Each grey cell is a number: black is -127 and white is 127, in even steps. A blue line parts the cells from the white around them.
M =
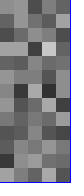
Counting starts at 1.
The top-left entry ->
14
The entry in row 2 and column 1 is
-28
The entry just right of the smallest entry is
14
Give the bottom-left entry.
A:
34
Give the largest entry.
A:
71
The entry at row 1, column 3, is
-50
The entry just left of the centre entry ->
-70
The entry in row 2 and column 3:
-14
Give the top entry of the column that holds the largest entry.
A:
-1
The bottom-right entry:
-43
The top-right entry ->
-28
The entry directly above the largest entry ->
-1
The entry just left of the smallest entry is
41
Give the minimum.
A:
-78
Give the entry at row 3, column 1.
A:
-50
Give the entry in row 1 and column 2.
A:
21
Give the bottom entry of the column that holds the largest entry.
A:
41
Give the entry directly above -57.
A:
27
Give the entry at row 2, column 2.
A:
21

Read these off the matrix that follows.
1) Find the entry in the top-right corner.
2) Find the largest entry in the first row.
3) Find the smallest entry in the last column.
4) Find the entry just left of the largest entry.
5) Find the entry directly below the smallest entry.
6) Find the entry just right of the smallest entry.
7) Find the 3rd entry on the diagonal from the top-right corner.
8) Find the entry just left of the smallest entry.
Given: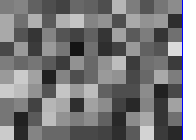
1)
12
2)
54
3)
-87
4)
-43
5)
18
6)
-15
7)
-2
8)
-9

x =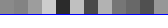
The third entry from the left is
29
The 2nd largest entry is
64
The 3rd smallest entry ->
-47
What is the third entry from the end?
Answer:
-23

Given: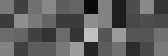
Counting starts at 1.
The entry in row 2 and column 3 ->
-6
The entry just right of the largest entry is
-42
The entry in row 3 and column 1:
-20
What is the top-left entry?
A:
-6
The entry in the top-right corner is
-76
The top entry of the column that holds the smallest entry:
-119
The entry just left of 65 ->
-76
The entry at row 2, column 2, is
14
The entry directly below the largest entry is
-90
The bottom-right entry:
-6
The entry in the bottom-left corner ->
2
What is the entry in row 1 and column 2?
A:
-62

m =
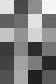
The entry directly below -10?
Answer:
-89
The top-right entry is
118
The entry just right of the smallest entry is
-39
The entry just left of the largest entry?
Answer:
13
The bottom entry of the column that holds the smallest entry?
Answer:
-96
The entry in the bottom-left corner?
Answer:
-46
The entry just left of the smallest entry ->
41

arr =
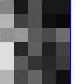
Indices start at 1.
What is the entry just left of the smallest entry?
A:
-111
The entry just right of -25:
-82
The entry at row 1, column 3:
-45
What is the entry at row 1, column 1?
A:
3
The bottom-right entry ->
-111
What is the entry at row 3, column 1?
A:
17
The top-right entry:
-103
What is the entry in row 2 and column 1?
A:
52
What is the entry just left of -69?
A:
-88

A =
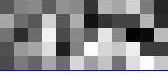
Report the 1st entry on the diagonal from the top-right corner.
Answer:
-89
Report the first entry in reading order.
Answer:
-40
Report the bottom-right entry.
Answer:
72
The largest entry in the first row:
80
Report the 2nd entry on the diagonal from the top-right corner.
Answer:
52
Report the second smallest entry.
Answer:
-117
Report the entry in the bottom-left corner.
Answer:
-53
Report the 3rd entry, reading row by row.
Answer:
9
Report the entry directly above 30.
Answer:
123
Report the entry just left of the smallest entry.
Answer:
9
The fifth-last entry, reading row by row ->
66
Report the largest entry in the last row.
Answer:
123
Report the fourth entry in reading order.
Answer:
-33
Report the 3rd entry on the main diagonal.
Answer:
-19
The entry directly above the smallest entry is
-59
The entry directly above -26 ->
38
